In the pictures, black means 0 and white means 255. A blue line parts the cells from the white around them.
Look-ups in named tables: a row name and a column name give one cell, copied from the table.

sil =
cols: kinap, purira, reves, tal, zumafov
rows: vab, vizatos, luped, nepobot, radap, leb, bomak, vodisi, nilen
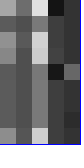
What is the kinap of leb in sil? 91
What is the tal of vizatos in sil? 62
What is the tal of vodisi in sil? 62
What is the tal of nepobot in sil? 66
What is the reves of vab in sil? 224
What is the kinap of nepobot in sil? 135
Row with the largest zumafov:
radap

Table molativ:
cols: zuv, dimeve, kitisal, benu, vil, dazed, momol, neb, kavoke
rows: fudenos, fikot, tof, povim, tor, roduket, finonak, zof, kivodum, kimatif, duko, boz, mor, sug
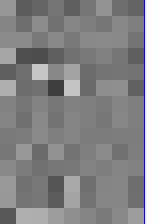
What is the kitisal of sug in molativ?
174
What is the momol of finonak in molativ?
122
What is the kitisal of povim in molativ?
77
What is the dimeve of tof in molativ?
139
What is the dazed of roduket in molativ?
105
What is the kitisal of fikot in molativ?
140
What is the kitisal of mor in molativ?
119
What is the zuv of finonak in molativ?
130
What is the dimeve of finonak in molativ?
118
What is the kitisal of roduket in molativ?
113
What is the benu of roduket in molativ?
62
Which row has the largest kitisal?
tor

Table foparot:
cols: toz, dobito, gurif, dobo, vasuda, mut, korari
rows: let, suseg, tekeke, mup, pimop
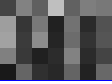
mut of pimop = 34
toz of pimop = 25
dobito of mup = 57
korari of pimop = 104
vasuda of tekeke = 108
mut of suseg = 42
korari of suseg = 82
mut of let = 126
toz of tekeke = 162
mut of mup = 43
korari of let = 120
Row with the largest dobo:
let

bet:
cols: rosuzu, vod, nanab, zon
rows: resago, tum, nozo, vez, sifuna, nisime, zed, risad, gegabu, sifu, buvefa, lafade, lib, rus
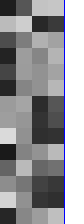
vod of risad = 150
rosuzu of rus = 38
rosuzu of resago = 30
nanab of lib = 53
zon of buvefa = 113
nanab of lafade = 66
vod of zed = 165
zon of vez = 180
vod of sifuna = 156
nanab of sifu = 147
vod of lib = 145
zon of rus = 191
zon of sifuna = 163
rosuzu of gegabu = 218
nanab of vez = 134
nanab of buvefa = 103
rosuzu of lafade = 141
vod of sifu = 131
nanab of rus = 157
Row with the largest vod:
tum

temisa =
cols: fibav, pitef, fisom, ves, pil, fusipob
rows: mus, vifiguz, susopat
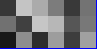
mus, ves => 124
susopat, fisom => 45
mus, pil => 57
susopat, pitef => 142
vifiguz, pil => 86
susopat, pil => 61
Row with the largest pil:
vifiguz

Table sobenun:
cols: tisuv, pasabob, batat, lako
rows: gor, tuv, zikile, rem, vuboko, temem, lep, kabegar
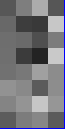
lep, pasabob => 148
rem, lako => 201
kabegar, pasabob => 124
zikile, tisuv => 110
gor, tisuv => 87
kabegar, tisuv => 92
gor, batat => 172
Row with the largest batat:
lep

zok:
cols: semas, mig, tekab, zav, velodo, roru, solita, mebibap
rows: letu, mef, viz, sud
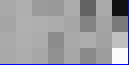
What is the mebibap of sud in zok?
251
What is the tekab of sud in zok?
167
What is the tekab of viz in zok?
172
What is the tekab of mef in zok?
175
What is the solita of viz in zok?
162
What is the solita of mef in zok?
164
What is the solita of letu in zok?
170
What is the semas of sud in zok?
169
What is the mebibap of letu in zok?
17
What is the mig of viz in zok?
175
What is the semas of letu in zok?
169
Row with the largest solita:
letu

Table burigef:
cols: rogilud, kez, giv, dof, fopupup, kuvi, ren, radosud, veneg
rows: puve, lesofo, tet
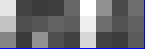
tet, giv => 146
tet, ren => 66
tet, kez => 58
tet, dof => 79
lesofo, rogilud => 195
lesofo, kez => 79
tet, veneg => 91
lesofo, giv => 86
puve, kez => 67
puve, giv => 59
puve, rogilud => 230
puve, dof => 62
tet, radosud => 60
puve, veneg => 110
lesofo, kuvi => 239
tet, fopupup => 65
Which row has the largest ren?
puve

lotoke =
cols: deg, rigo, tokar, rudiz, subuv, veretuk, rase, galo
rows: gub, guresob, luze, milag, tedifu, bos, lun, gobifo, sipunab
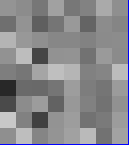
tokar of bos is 105
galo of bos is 155
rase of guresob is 140
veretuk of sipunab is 186
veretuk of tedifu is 129
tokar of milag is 69
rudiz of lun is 98
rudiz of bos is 117

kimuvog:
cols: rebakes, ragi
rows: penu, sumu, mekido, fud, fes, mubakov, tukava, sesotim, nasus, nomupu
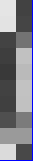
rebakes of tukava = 64
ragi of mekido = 115
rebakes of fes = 57
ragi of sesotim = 123
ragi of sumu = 69
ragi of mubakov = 194
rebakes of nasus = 154
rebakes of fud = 62
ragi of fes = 186
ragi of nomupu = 72

